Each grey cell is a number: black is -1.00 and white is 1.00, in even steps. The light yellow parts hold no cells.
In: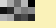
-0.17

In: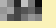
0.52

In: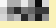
0.26

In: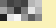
-0.48

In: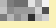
0.77

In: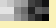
-0.49

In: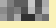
0.56
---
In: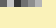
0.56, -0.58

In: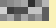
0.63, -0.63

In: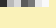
0.95, -0.65

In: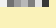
0.89, -0.57

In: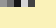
0.68, -0.83

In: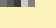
0.59, -0.54
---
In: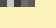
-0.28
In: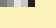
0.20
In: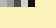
0.20
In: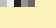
0.17
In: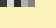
0.03
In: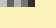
-0.08
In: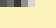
-0.13
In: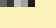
-0.20
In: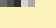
-0.15
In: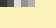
0.15
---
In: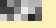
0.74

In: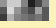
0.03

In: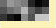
-0.95

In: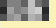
0.27

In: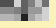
0.30

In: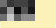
-0.25
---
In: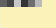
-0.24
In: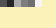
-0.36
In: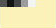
-0.34
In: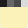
-0.77
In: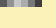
-0.30
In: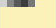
0.65
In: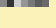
0.07
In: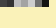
-0.48
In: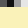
-0.32
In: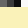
-0.20
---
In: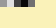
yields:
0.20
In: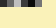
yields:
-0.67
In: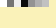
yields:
1.00
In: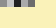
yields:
0.11
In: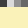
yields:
-0.52
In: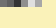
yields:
-0.12
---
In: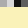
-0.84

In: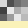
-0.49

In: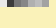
-0.53

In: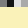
-0.85

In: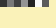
-0.73

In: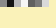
-0.85
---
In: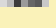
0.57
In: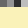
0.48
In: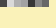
-0.19
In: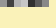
0.07
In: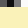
0.97
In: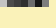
-0.02
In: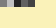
-0.48
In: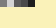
-0.77
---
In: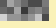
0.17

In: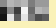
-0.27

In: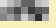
-0.08

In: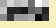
0.21

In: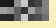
-0.25

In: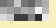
-0.52

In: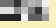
-0.72

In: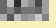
0.48
